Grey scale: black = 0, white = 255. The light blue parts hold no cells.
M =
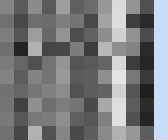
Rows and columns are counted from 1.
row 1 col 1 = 132
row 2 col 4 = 108
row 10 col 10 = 151
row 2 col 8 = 163
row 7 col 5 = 140
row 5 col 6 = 85
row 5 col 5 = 149
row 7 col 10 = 86
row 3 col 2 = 86
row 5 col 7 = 90
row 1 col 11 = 80
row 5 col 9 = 215
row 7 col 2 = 102
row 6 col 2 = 93
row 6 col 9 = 229
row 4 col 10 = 131
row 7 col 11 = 31
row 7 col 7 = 92
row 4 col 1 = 111
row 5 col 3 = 81
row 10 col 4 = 82
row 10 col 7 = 94
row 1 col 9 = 219
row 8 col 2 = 65
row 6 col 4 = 116
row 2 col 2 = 72
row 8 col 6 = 116
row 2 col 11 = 42
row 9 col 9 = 223
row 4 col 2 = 36
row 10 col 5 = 134
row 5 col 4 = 115

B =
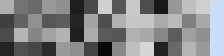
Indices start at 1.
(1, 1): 175
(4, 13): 105
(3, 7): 173
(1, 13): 150
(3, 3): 134
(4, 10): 191
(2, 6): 36
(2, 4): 87
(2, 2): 98
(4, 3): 71
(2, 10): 199
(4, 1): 35
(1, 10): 201
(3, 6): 31
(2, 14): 127
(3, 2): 181
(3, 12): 135
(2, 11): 198

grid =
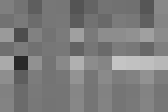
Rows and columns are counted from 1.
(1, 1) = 127
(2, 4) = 119
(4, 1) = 111
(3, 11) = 160
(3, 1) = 154
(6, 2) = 94
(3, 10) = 145
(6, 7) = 118
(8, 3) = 120
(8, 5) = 117
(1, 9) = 113
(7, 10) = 120
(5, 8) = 133
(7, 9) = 117
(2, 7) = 114
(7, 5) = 117
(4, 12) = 127
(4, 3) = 113
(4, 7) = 118
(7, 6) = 134
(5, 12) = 184
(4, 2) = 123
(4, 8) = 106
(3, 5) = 123
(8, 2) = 107
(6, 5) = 119
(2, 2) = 122
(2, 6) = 92
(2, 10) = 120

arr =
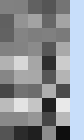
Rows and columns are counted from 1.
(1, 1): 129
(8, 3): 197
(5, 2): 215
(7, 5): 74
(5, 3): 166
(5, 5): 204
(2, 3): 163
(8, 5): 233
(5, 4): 46
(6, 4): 86
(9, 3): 150
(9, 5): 185
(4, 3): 139
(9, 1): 137
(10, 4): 140

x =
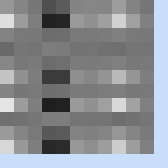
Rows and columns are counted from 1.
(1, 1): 151
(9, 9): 110
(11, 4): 40
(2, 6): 154
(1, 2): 133
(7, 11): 121
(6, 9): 185
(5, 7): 122
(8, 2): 156
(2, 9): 209
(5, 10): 120
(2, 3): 126
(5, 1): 134
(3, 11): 120
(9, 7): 116
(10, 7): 128
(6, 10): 149
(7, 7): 121
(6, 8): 148
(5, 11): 121
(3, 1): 131
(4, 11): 116
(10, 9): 150
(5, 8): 124
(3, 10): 121
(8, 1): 228
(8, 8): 160
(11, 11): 128
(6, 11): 126
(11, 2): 153
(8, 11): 128
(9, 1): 112
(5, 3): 122

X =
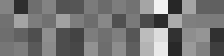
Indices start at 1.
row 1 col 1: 132
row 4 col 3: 89
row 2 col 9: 80
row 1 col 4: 131
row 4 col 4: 139
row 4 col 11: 180
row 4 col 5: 77
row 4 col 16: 62
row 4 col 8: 109
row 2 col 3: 125
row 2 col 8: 136
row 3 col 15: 149
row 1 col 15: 97
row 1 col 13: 39
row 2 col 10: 122
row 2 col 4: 113
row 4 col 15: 129
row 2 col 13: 171
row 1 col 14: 165
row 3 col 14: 142

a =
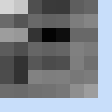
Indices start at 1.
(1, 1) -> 214
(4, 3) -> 102
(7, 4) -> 114
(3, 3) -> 51
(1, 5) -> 57
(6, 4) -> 126
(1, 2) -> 199
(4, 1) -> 92
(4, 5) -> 101
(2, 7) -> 133
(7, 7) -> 157
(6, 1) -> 76
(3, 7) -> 104
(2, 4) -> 98
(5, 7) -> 111
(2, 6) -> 125

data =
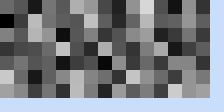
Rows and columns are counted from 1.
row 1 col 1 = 106
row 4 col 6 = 80
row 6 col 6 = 185
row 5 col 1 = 90
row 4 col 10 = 52
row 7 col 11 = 124
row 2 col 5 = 93
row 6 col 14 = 148
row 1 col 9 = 33
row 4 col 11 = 125
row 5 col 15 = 52
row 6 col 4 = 96
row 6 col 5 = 136
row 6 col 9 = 51
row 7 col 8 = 35
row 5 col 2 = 116
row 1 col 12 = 80
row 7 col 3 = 63
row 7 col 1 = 161
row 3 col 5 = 14
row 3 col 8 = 54
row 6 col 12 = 107
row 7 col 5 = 49
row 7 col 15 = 160
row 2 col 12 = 91
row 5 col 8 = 8
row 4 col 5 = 192
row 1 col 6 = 175
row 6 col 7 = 132
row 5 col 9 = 142
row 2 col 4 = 114
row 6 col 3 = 24
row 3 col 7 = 129
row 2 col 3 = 187

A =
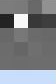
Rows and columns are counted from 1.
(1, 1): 124
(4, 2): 102
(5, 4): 109
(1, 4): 145
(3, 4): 105
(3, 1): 104
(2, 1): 35

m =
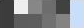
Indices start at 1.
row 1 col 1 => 60
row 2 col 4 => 113
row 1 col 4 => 109

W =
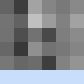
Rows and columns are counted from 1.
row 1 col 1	100
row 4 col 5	120
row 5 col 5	130
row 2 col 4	156
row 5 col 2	103
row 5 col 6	148
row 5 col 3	108
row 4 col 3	144
